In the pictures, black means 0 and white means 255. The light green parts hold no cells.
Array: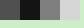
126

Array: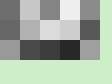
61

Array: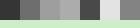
158

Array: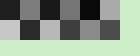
184

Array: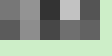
71

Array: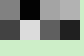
95

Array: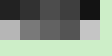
98

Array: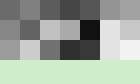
114

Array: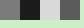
218
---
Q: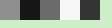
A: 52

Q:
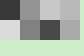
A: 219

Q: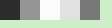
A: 120

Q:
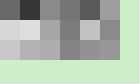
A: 89

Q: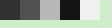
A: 241

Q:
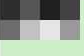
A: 108

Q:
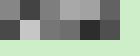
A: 162

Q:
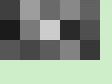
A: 98

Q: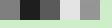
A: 149

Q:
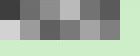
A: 115
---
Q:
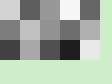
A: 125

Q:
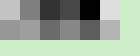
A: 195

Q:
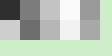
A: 47

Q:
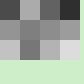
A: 148

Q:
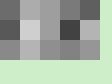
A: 88

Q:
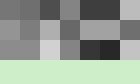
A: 148
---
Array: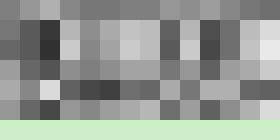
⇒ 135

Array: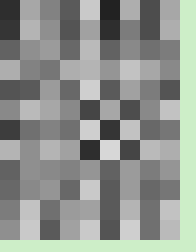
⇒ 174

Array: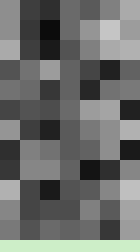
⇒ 90

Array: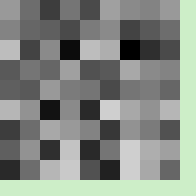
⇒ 138

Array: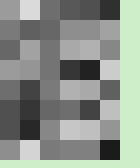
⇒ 88

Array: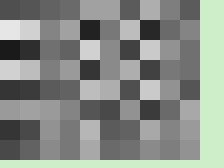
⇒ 174

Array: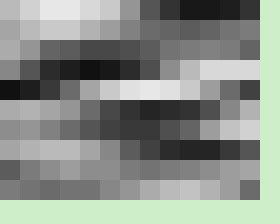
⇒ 24

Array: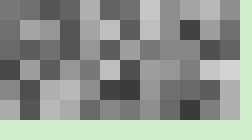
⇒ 164
